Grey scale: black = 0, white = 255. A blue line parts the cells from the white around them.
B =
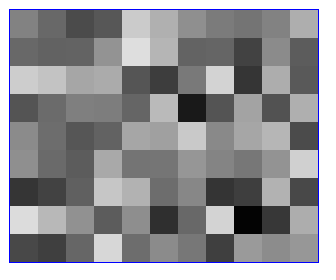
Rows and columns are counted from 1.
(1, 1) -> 130
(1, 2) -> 104
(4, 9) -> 163
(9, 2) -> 63
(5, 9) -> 166
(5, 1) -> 139
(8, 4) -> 92
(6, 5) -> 116
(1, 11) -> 174
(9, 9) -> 154
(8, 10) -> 55
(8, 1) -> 220
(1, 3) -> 75
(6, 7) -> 150
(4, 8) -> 84
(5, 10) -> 182
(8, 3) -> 145
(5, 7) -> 201
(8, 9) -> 3
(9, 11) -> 151
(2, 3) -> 99
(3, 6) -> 61
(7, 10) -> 178
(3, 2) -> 195
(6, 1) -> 143
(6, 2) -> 106
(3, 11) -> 89

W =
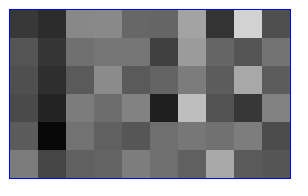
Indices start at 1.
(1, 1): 56
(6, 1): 123
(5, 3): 114
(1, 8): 51
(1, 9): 210
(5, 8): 113
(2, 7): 155
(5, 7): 119
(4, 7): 190
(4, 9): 55
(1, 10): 79
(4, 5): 130
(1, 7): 163
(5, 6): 111
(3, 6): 100
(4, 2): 35
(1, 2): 44
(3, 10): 92

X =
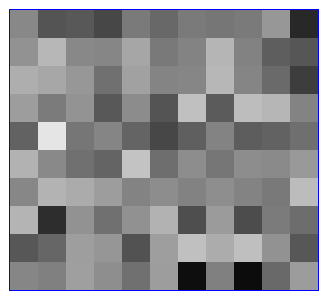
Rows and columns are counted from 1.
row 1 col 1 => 136
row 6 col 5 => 195
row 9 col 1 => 87
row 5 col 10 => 98
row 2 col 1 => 146
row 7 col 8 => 142
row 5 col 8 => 131
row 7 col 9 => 131
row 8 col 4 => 112
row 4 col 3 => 147
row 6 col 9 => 141
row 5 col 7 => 95
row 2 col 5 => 166
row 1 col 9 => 122
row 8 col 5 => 145
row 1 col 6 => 104
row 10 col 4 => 142
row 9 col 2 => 102
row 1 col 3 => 88
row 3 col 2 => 167
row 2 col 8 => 181
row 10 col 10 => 105
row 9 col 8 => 172
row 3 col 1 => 174
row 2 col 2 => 183
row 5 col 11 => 111
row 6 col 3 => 112
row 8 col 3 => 146
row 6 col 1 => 178
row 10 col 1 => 134
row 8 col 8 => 155
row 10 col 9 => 12

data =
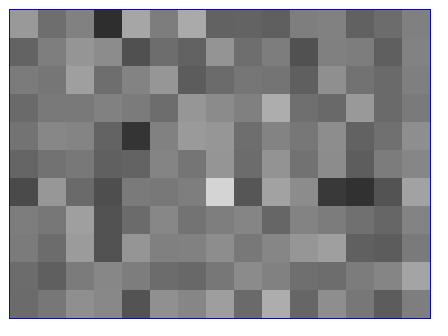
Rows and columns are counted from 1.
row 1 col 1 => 153
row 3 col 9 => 118
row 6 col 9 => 108
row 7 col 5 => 122
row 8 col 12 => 124
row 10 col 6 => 108
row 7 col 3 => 106
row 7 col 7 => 126
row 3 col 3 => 159
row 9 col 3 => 155
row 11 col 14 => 92
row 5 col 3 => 132
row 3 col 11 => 95
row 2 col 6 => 109
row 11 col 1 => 107
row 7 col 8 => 212
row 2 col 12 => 128
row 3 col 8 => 107
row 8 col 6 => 135
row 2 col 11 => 81
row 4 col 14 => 106
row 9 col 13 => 96
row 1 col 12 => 129
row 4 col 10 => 173
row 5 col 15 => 142
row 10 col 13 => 124
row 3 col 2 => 118
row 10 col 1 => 108
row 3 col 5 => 131
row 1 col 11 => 126
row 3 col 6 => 150
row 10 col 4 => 135
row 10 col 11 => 111
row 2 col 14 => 95
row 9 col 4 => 82
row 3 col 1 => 123
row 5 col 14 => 112

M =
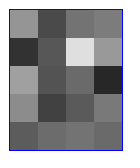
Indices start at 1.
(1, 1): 149
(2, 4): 153
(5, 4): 106
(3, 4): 39
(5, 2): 108
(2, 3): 223

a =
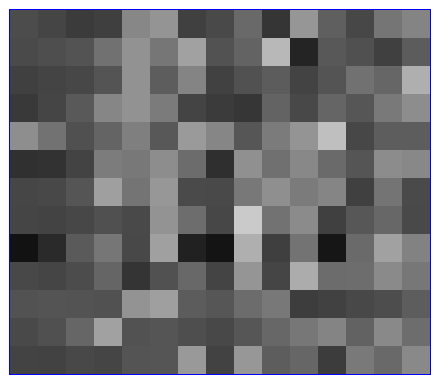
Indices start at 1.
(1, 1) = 76
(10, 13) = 109
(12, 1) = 73
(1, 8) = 73
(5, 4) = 100
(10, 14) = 138
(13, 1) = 67
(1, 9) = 105
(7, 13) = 64
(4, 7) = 68
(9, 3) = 90
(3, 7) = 132
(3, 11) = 67
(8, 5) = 73
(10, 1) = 72
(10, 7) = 104
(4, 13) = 86
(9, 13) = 106
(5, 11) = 148
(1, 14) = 117
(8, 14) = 103
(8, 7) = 109
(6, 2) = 50
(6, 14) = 140
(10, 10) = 69
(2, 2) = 78
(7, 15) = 74
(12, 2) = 80
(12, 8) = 72
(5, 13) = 71
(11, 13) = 72
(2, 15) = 92
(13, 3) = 72
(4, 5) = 146
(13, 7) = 153
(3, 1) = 64

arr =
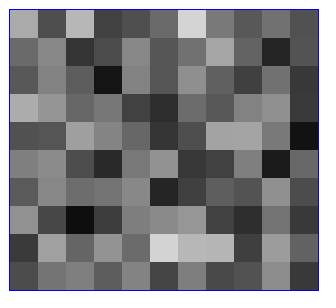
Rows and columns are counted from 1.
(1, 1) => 170
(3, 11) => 56
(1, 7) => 212
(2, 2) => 135
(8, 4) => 61
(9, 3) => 101
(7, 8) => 94
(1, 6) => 106
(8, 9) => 46
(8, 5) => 126
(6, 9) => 127
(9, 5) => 107
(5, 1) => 81
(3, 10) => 113
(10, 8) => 73
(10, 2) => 116
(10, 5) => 131
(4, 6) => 45
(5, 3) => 159
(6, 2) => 139
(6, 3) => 77
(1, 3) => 183
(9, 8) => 181
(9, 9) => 63
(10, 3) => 127
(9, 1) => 58
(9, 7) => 183
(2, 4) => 75
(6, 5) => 120
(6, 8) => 65
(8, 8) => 65
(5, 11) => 18

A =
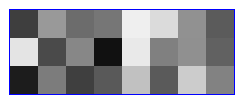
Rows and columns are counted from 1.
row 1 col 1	62
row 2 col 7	144
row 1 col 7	145
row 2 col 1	228
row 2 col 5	233
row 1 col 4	118
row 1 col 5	239
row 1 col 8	91

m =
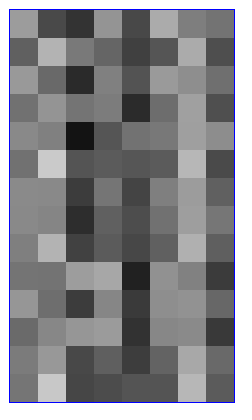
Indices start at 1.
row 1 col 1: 156
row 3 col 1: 153
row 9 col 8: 95
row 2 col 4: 101
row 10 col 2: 115
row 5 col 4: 85
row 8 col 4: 96
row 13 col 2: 152
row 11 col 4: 134
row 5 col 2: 128
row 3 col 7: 142
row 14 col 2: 200
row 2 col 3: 121
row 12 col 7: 138
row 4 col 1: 113
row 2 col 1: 96
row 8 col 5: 77
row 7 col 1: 138
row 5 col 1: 137
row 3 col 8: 111
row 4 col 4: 124
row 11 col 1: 150
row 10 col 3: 157
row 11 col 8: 103
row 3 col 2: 105
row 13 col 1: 123
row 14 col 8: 91
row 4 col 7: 160
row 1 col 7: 126
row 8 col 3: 45
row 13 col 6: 99
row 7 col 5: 68
